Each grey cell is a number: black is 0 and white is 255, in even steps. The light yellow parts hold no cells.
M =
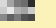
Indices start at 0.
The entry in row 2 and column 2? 121
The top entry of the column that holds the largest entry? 164
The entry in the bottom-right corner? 71
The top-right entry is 44

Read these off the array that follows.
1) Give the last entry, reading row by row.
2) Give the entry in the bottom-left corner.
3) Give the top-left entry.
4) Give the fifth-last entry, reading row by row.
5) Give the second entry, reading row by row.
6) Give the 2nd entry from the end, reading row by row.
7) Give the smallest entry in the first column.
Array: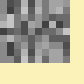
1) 123
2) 138
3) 138
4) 180
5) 78
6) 164
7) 65

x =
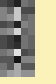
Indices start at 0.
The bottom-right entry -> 145
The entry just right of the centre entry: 115
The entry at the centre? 34
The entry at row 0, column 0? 74
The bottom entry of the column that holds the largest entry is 170
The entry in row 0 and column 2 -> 34
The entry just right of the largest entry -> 74
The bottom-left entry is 131
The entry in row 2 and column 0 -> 131
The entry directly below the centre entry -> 46
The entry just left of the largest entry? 131
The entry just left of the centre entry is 59
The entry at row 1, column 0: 131
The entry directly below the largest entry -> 20

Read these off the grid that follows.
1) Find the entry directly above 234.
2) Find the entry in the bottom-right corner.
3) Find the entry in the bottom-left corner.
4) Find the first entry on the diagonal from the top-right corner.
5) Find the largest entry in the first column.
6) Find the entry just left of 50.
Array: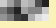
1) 203
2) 234
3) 147
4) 34
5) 203
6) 63

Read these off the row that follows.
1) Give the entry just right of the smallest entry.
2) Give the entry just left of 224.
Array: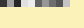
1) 224
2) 39

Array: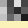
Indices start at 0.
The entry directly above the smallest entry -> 93
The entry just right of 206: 81
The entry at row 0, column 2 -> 222
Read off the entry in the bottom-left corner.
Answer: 193

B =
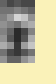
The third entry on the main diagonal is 212
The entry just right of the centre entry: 71
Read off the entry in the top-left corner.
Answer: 99
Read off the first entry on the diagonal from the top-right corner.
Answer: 71
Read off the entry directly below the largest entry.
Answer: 115
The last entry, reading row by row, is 172
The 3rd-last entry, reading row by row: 99
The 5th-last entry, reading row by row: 145
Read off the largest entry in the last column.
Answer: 196
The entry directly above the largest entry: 130
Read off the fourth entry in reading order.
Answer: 71
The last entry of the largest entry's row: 145

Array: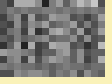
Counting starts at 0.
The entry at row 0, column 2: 173
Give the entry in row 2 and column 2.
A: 141
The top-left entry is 96
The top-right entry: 80
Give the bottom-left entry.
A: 80
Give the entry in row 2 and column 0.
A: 65
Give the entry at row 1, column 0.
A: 96
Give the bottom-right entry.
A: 96
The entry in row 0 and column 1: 65
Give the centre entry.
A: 96
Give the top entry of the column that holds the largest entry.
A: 199
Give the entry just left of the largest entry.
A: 157
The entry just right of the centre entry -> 112
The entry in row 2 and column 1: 112
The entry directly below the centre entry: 173
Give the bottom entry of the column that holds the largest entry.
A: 112

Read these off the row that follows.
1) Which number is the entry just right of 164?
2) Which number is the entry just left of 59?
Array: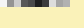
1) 177
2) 30
